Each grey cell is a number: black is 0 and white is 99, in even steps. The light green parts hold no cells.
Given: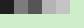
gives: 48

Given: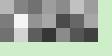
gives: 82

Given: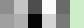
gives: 68

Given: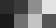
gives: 44

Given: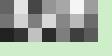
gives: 20

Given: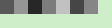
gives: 58

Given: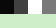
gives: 25
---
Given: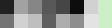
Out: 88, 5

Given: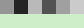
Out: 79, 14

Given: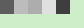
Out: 87, 24

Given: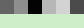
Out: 82, 1

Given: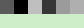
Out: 74, 0

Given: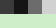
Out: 81, 8

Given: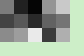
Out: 91, 2
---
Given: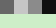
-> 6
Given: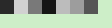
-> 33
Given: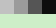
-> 5
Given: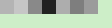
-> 60
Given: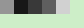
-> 81
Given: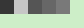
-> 47
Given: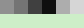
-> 83
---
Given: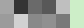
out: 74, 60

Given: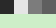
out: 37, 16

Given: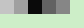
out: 52, 76

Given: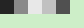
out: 31, 14

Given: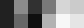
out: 79, 13

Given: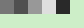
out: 16, 46

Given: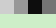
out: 45, 80

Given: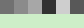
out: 34, 44
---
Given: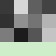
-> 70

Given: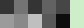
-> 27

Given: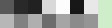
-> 90

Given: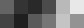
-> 90

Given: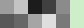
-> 54

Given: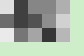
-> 81
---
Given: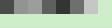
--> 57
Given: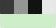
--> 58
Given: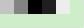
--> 51
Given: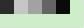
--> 77
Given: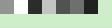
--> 99
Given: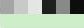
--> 78
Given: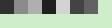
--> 54
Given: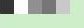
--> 98
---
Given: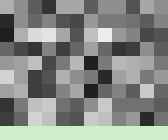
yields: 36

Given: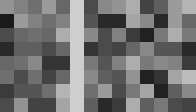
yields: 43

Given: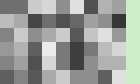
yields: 79

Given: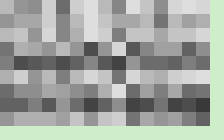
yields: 55

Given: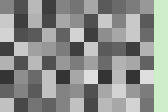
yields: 72

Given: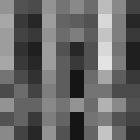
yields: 29
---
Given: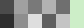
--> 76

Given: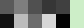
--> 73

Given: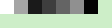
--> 64

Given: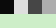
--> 67

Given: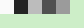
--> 73

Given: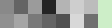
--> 80
